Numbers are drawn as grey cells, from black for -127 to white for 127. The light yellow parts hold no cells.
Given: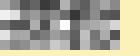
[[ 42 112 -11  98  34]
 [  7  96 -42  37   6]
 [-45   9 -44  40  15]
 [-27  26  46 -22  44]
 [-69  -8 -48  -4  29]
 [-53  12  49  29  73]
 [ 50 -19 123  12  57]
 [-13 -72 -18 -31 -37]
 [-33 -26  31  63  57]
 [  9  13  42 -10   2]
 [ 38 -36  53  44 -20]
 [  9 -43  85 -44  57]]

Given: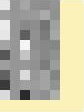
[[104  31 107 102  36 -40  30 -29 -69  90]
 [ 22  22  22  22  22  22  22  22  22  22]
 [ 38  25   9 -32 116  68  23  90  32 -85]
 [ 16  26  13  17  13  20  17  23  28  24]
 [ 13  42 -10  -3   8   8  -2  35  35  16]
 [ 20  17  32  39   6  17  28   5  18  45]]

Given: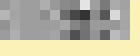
[[ 25  53  19  28]
 [ 38  36  40  47]
 [ 30  30  30  30]
 [ 30  30  30  30]
 [ 46  14  29  31]
 [ 25  49  30  36]
 [ 10 -19  39   3]
 [  5 -56   5 -47]
 [100 -76 -11 -13]
 [ 31  12  27  20]
 [ -5 -41  25 -29]
 [ 43  88  24  59]
 [ 34  38  37  42]]

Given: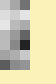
[[ 72  93 102  58  59  35 -35]
 [ 39  79  58  26   8  46  11]
 [-13 100  43 -27 -92  72  20]]

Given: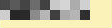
[[-54  78]
 [-37 -89]
 [-59 -85]
 [-19  11]
 [-62  54]
 [ 73 -64]
 [ 85  42]
 [ 44  53]
 [ 80 -80]]

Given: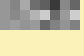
[[ 23  23  23]
 [  5   9  29]
 [ 41  25  20]
 [-17  52  26]
 [-32  76 -22]
 [-70 -21   2]
 [  8  26  20]
 [-25  78   1]]

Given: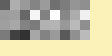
[[-32  28  31  -4]
 [ 46  31  39 -62]
 [ 25 -24   3 -77]
 [  4 117  -4  39]
 [ 27   1  49   3]
 [-15 126  52  26]
 [ -3   7  24 -38]
 [ 21  44  57  16]
 [ 15 112  15  58]]
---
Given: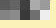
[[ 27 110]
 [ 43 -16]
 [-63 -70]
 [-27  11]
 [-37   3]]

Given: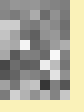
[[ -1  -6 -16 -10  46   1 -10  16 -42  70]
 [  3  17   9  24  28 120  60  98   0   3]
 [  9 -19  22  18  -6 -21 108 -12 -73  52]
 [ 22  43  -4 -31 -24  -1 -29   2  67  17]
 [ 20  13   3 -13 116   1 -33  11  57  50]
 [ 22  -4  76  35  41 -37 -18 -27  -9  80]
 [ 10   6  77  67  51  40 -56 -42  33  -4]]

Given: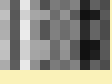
[[ -51  -38  -53  -52  -38  -39  -51]
 [ -30 -100  -26  -26 -105  -96  -30]
 [ -90 -110  -86  -83 -109 -110  -89]
 [   2  -38    2    0  -38  -36    2]
 [ -16   19  -16  -18   21   17  -18]
 [  -4  -18   -1    0  -18  -20   -4]
 [ -47   32  -42  -42   37   32  -47]
 [  16   38   15   13   38   37   16]
 [ 102   80  104  107   80   80  104]
 [ -34  -39  -35  -37  -40  -38  -34]
 [  43   64   45   47   67   64   43]]

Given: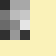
[[ 40  71 101 -75]
 [ 38  59   9  24]
 [-85  -8 -21 -79]]

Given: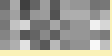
[[ -8  49  86  -4  63]
 [-12  14 112  10 121]
 [ 22  46  22  22  18]
 [ 22  46  22  22  18]
 [ 32  43  -7  25   0]
 [-38 -45  38 -32  56]
 [ 30  28 -17   9 -38]
 [-27  23 -15 -27 -11]
 [-64 -40  86 -41  98]
 [ 42  33  66  33  47]
 [-23   2  -8   4  25]]

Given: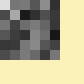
[[ -78  -70  -72 -104  -62   -8]
 [  13  -48  -26  -17  -42  -68]
 [ -41  -79   -5    6    9  -22]
 [  -6 -101  -18  -77   -7   -5]
 [  -9   40  -60  -66  -69  -32]
 [  94  -53   -9  -42  -72  -52]]

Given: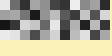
[[ -84   86  -74   40]
 [  34  -45   59  -58]
 [  10   69  -94   96]
 [ 110  -68   50   60]
 [ -75  -37  -58  -83]
 [ -60   61  102   83]
 [  16   20  -24   38]
 [  37 -101   70  -52]
 [ -78  -10   86   33]
 [ -18   39  -73   99]
 [ 104   32 -106  106]]

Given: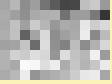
[[ 25 -74  89  59  87  27 106  38]
 [ 74  -6  78   9  49 112  70 107]
 [ 63  29 102 107  12  55  52 103]
 [-56  27  40  42  61  66  69  76]
 [-58 -13  43  32   2  93  44  57]
 [-36  50  24  14  16  21 108  47]
 [-11  47  54  89  92  87  94  40]
 [ 30  42  75  36 -19  94 119  20]
 [ 13  15  33 -29  68  75 121 108]
 [ 55  31  65  64  35  81  41  56]
 [ 37  43  41  46  33  50  50  42]]
